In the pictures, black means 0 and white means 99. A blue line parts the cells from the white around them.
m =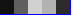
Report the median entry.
37
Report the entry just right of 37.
81

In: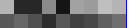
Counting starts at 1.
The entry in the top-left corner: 70
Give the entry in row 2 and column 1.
34
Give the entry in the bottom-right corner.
43
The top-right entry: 70
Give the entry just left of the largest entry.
60
